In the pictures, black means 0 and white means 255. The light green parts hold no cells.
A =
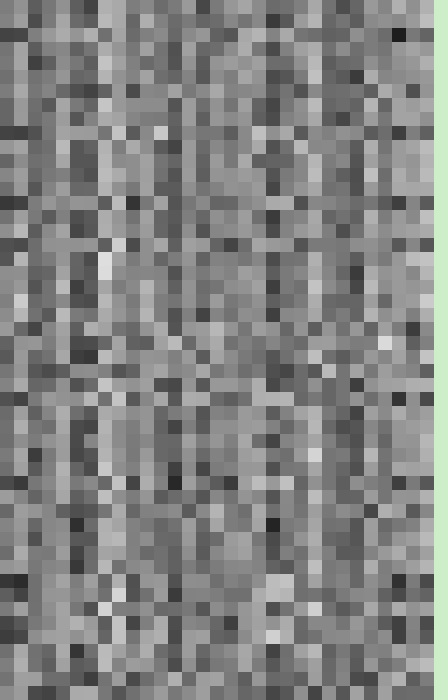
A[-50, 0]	125
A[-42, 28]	163
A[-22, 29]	143
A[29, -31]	107
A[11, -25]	86
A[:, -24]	[176, 184, 112, 172, 195, 179, 98, 197, 170, 117, 178, 182, 187, 178, 92, 172, 174, 94, 222, 220, 165, 183, 170, 162, 103, 186, 129, 196, 113, 170, 179, 174, 179, 199, 104, 190, 117, 176, 178, 164, 183, 103, 112, 210, 92, 101, 186, 187, 115, 119]
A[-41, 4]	163
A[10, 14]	106
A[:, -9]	[168, 180, 110, 172, 184, 192, 137, 186, 168, 139, 136, 181, 188, 166, 135, 168, 164, 122, 176, 169, 195, 173, 166, 93, 156, 190, 87, 144, 119, 178, 182, 164, 212, 165, 145, 188, 158, 165, 173, 162, 190, 162, 115, 207, 136, 114, 183, 159, 157, 68]
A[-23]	[131, 169, 102, 106, 144, 81, 106, 196, 157, 146, 159, 80, 72, 148, 87, 152, 152, 139, 173, 72, 98, 107, 144, 102, 116, 62, 146, 160, 162, 174, 176]
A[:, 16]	[151, 135, 86, 140, 156, 126, 131, 116, 138, 93, 120, 120, 145, 146, 103, 130, 139, 68, 127, 131, 141, 120, 114, 147, 113, 140, 133, 152, 94, 125, 143, 128, 119, 129, 59, 114, 125, 124, 155, 152, 135, 129, 112, 124, 63, 94, 139, 125, 122, 127]
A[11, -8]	124
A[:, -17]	[71, 101, 150, 103, 91, 87, 137, 110, 95, 118, 106, 98, 94, 115, 137, 103, 83, 153, 98, 121, 108, 112, 67, 155, 150, 91, 166, 87, 169, 84, 90, 125, 105, 70, 119, 85, 137, 105, 94, 90, 105, 141, 131, 86, 129, 159, 103, 91, 157, 158]
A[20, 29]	149
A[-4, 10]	173
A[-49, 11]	129
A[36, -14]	111
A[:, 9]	[125, 102, 107, 119, 128, 131, 75, 141, 133, 90, 170, 142, 142, 120, 52, 114, 129, 75, 122, 132, 137, 122, 129, 104, 97, 130, 98, 146, 88, 140, 125, 122, 121, 128, 68, 124, 103, 129, 128, 129, 137, 80, 82, 124, 69, 116, 133, 156, 74, 112]
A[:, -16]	[122, 108, 97, 109, 148, 140, 168, 146, 150, 119, 136, 154, 148, 130, 101, 144, 134, 99, 130, 138, 117, 155, 132, 183, 170, 163, 119, 152, 106, 130, 143, 149, 130, 124, 91, 135, 180, 165, 108, 136, 124, 111, 125, 140, 103, 99, 127, 120, 162, 111]
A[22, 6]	114
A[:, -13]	[139, 136, 180, 119, 159, 147, 139, 99, 95, 191, 169, 95, 147, 154, 144, 111, 137, 165, 134, 149, 161, 145, 138, 157, 115, 110, 122, 173, 175, 146, 156, 109, 165, 152, 188, 135, 169, 164, 118, 130, 131, 142, 172, 164, 161, 166, 138, 123, 151, 112]
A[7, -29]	110
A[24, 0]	98
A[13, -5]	153
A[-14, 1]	157
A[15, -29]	121
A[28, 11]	167
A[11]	[101, 140, 111, 116, 166, 86, 86, 182, 139, 142, 161, 116, 101, 152, 98, 154, 120, 169, 95, 99, 101, 135, 181, 124, 135, 84, 160, 127, 155, 149, 179]
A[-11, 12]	96
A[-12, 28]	149
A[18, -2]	187
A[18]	[85, 180, 110, 123, 149, 100, 76, 222, 159, 122, 143, 102, 124, 148, 98, 130, 127, 118, 134, 76, 114, 116, 176, 127, 117, 92, 139, 122, 152, 187, 194]
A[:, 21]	[127, 155, 116, 160, 144, 123, 82, 143, 140, 89, 183, 135, 135, 148, 80, 132, 152, 83, 116, 135, 113, 123, 139, 147, 107, 137, 107, 107, 104, 163, 131, 143, 154, 121, 101, 112, 116, 128, 147, 112, 122, 113, 111, 155, 105, 103, 161, 134, 96, 143]
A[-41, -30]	64

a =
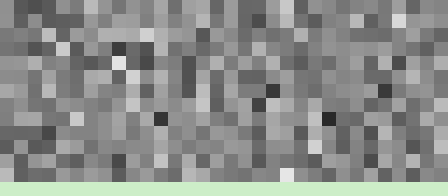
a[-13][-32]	144
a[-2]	[159, 94, 148, 162, 111, 95, 136, 123, 73, 156, 129, 194, 120, 171, 103, 158, 121, 145, 88, 130, 118, 109, 91, 159, 151, 128, 76, 167, 135, 179, 119, 142]
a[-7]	[167, 154, 113, 184, 125, 112, 159, 132, 127, 173, 97, 161, 127, 85, 188, 101, 166, 124, 124, 56, 145, 121, 109, 131, 141, 145, 156, 57, 122, 143, 148, 121]
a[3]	[116, 110, 83, 100, 202, 90, 152, 127, 61, 106, 82, 180, 113, 128, 105, 123, 152, 118, 178, 134, 124, 107, 130, 147, 141, 149, 145, 156, 132, 117, 96, 131]
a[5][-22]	140
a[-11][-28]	100
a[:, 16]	[155, 155, 137, 152, 124, 153, 166, 148, 113, 146, 153, 121, 121]
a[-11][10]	208
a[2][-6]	111
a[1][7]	128
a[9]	[103, 102, 103, 72, 139, 131, 131, 142, 160, 121, 142, 176, 129, 143, 117, 152, 146, 122, 92, 169, 159, 90, 174, 144, 97, 138, 81, 181, 127, 108, 119, 172]
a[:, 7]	[148, 128, 176, 127, 105, 175, 132, 121, 142, 142, 136, 123, 145]
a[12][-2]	137
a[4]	[148, 150, 175, 129, 136, 100, 88, 105, 227, 103, 73, 135, 125, 81, 132, 176, 124, 158, 128, 177, 111, 92, 121, 109, 139, 158, 100, 177, 76, 160, 132, 174]
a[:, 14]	[166, 181, 87, 105, 132, 164, 188, 197, 162, 117, 136, 103, 168]
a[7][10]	140
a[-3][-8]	94
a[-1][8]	92
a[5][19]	139
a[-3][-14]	107
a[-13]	[144, 88, 79, 89, 144, 123, 186, 148, 117, 146, 132, 166, 111, 160, 166, 102, 155, 103, 104, 156, 200, 96, 145, 136, 117, 131, 137, 120, 158, 101, 137, 132]
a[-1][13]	183
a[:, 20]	[200, 184, 123, 124, 111, 158, 145, 170, 145, 159, 144, 118, 230]
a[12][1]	96
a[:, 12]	[111, 129, 156, 113, 125, 133, 127, 139, 147, 129, 142, 120, 108]
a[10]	[92, 148, 89, 95, 170, 155, 114, 136, 131, 138, 139, 165, 142, 124, 136, 132, 153, 149, 107, 142, 144, 114, 209, 134, 94, 131, 104, 150, 140, 85, 112, 189]

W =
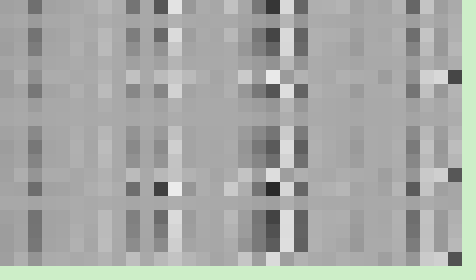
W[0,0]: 161
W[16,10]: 166
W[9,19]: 117
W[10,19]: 90
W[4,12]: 180
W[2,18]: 119
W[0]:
[161, 163, 111, 162, 164, 168, 172, 182, 172, 116, 168, 86, 227, 152, 171, 167, 193, 167, 119, 54, 217, 102, 175, 176, 180, 161, 168, 165, 179, 102, 196, 158, 170]
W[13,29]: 91
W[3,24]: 167
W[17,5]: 177
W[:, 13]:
[152, 169, 158, 164, 168, 186, 163, 167, 169, 164, 164, 164, 178, 150, 170, 156, 158, 164, 181]
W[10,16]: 171
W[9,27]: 169
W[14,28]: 170
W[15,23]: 173
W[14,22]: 170
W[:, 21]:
[102, 150, 99, 106, 148, 178, 99, 151, 162, 123, 95, 112, 175, 102, 161, 97, 99, 97, 177]
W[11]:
[160, 165, 132, 165, 166, 175, 167, 184, 169, 145, 166, 148, 195, 164, 168, 168, 169, 152, 134, 110, 210, 112, 175, 170, 167, 158, 170, 169, 173, 135, 185, 155, 182]
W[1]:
[165, 168, 155, 168, 168, 172, 168, 173, 169, 164, 168, 162, 177, 169, 168, 169, 169, 163, 157, 149, 181, 150, 171, 169, 168, 165, 169, 169, 170, 158, 174, 165, 175]
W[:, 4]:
[164, 168, 165, 166, 168, 172, 165, 168, 169, 167, 166, 166, 171, 163, 169, 164, 165, 166, 172]
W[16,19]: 81
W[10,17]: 149
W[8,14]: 169
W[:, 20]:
[217, 181, 217, 215, 184, 155, 221, 182, 174, 202, 220, 210, 158, 214, 174, 221, 220, 222, 158]
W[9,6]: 167
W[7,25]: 165
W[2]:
[160, 163, 115, 163, 165, 172, 170, 184, 171, 125, 167, 105, 219, 158, 170, 167, 184, 159, 119, 69, 217, 99, 176, 174, 173, 158, 169, 167, 177, 110, 196, 153, 176]
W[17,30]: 193
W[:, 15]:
[167, 169, 167, 168, 169, 165, 167, 169, 169, 168, 167, 168, 165, 168, 169, 167, 167, 167, 165]
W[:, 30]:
[196, 174, 196, 187, 174, 208, 192, 174, 169, 183, 193, 185, 201, 196, 172, 194, 192, 193, 202]
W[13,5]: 167
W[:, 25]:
[161, 165, 158, 155, 165, 172, 155, 165, 167, 159, 154, 158, 171, 164, 167, 158, 155, 153, 171]
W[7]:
[166, 168, 156, 168, 168, 170, 168, 174, 169, 163, 168, 162, 177, 167, 169, 169, 169, 162, 157, 149, 182, 151, 171, 169, 168, 165, 169, 169, 170, 158, 174, 167, 177]
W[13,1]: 163
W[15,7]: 186
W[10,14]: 168

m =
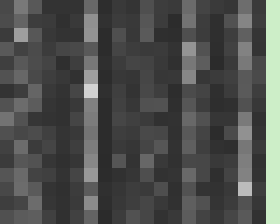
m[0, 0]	73
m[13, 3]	52
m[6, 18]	62
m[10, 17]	119
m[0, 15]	58
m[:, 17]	[109, 133, 96, 130, 121, 89, 90, 81, 122, 145, 119, 126, 130, 188, 82, 89]
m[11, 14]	71
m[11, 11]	57
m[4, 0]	63
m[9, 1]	71
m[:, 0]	[73, 76, 59, 89, 63, 82, 51, 82, 115, 80, 65, 59, 85, 72, 62, 80]
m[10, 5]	62
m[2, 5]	51
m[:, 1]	[121, 100, 158, 66, 88, 103, 61, 108, 82, 71, 108, 87, 106, 108, 69, 91]
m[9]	[80, 71, 76, 64, 52, 57, 116, 44, 62, 59, 73, 71, 49, 89, 68, 44, 75, 145, 52]
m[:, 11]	[61, 60, 47, 59, 57, 55, 62, 82, 49, 71, 86, 57, 50, 78, 57, 50]
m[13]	[72, 108, 90, 52, 48, 60, 91, 48, 54, 61, 58, 78, 48, 82, 51, 50, 57, 188, 61]
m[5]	[82, 103, 73, 62, 56, 49, 158, 44, 56, 54, 70, 55, 56, 135, 55, 59, 64, 89, 74]
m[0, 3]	51
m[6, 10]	72
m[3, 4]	70
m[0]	[73, 121, 88, 51, 51, 51, 104, 45, 57, 52, 79, 61, 58, 107, 68, 58, 54, 109, 58]
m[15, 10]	70
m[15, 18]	49
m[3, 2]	75
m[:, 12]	[58, 44, 46, 51, 48, 56, 45, 47, 50, 49, 50, 49, 52, 48, 49, 57]
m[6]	[51, 61, 101, 57, 51, 70, 210, 48, 63, 51, 72, 62, 45, 75, 68, 47, 60, 90, 62]
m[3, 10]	58
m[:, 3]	[51, 59, 56, 60, 68, 62, 57, 53, 51, 64, 69, 54, 64, 52, 54, 64]
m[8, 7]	44
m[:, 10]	[79, 86, 90, 58, 67, 70, 72, 81, 59, 73, 69, 103, 78, 58, 70, 70]
